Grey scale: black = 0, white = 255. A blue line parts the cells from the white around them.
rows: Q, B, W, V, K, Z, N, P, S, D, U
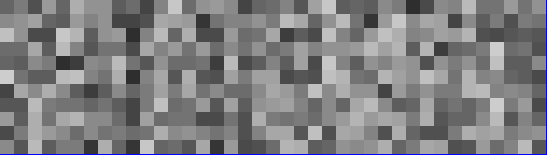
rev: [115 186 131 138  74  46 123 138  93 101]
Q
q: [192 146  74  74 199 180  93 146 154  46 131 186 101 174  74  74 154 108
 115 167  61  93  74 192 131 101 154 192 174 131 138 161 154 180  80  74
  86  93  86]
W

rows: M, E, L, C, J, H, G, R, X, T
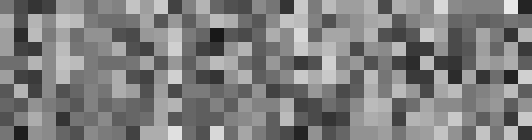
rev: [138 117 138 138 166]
R
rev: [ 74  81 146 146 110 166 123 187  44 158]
L
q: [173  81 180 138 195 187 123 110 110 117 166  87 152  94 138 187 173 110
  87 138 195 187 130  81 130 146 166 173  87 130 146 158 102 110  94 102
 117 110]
E
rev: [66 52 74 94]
X

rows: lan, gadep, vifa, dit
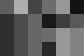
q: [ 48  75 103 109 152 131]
vifa
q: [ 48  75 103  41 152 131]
dit
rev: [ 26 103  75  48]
gadep
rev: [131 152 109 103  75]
vifa
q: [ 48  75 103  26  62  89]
gadep
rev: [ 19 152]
lan

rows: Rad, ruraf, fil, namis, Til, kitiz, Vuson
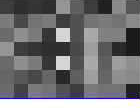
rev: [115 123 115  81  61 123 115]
ruraf
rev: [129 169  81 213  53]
fil
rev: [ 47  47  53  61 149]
namis
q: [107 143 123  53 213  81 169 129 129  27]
fil
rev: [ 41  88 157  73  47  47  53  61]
namis

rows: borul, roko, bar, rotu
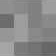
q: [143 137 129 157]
borul
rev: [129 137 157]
bar
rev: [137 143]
borul
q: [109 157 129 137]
roko

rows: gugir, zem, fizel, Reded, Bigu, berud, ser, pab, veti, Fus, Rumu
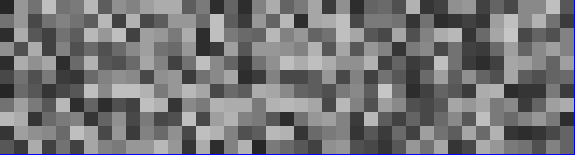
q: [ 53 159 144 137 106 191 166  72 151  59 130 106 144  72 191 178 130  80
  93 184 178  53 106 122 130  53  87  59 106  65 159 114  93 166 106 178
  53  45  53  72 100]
Fus
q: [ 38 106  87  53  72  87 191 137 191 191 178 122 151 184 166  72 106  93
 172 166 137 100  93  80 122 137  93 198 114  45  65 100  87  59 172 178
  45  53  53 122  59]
ser
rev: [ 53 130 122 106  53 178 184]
Fus
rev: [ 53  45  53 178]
Fus
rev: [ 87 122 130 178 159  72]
veti
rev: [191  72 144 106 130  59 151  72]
Fus

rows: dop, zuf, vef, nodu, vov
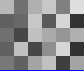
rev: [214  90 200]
zuf
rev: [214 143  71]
nodu
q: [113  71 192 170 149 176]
vef

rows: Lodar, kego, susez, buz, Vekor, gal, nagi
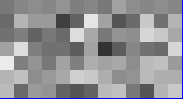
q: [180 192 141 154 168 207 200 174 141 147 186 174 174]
gal
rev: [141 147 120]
susez
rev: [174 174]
gal
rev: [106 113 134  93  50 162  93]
buz
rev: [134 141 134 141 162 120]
Lodar
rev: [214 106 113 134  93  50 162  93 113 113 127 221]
buz

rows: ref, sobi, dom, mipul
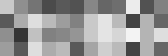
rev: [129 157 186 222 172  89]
sobi
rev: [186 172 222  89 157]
mipul
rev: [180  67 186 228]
sobi

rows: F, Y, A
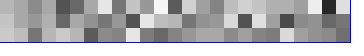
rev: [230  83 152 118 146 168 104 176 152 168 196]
Y
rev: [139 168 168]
A
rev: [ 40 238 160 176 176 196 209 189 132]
F
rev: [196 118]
F

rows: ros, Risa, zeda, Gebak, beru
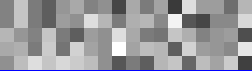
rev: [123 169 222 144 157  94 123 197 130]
zeda
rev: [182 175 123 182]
Risa
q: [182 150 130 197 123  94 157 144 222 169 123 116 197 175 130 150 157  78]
zeda
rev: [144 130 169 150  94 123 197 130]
ros
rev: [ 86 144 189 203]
beru
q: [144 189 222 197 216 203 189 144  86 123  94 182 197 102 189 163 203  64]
beru
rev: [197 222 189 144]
beru

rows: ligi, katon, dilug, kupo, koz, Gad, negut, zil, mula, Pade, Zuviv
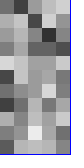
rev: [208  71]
katon
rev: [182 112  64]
zil
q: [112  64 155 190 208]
ligi
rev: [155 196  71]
Gad
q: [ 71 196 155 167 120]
Gad

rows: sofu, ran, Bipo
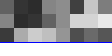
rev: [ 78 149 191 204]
Bipo
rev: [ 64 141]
sofu
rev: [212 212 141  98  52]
ran
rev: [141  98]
ran
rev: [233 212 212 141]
ran
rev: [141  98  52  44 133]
ran

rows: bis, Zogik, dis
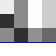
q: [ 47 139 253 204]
Zogik

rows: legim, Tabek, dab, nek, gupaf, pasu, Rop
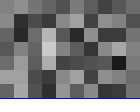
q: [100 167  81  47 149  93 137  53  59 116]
Rop
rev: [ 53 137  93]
Rop
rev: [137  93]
Rop
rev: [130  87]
nek
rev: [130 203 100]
nek
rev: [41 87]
dab
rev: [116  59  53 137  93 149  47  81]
Rop

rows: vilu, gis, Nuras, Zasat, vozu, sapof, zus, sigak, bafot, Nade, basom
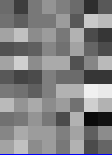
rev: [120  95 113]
gis
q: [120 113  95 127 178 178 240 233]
zus
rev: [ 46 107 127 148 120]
vilu
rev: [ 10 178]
bafot
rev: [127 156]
Nade

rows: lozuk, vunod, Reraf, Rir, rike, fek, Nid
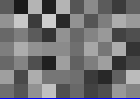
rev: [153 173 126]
vunod
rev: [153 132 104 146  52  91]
Reraf
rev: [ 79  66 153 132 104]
Reraf

